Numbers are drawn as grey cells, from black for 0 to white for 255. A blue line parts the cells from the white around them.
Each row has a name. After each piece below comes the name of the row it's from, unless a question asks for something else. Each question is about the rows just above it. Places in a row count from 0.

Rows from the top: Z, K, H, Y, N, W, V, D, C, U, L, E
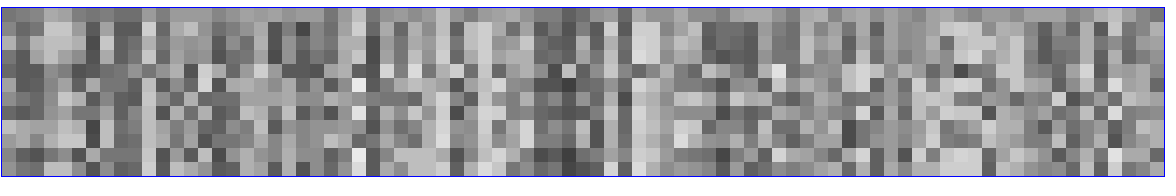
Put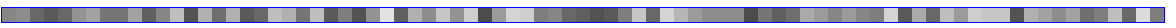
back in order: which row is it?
D
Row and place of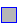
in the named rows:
D, 46

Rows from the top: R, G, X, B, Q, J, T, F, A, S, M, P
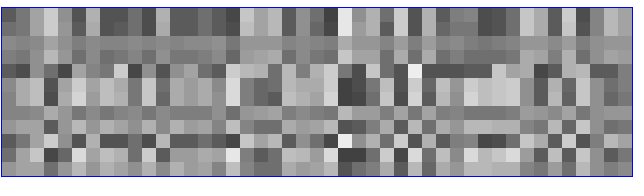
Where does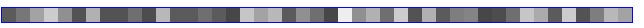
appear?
S
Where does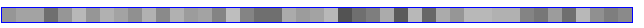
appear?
P
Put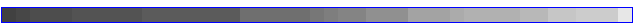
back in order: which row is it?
R
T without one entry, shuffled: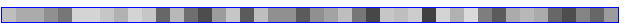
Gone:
[97]
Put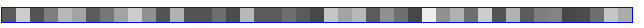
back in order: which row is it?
S

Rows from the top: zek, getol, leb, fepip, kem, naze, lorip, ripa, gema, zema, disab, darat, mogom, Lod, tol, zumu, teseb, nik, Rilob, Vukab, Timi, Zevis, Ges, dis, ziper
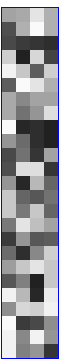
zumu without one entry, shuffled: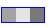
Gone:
[191]
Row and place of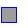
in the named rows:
Rilob, 0
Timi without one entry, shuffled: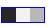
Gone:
[236]

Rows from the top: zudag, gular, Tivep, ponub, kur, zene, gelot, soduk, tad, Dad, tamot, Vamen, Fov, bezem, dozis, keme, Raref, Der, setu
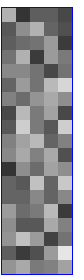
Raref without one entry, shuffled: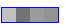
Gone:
[66]
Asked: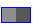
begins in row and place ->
keme, 0
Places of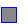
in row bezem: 2 4
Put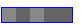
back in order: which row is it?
bezem
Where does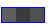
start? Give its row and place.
Der, 0

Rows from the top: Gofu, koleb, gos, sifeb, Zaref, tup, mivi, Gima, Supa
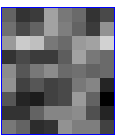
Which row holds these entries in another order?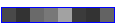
Gofu
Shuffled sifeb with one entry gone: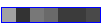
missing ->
[93]

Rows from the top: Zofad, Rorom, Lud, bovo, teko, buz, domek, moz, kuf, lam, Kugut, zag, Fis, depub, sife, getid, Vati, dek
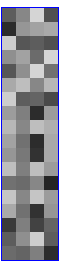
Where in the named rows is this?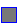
Kugut, 1
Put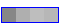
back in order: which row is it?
kuf

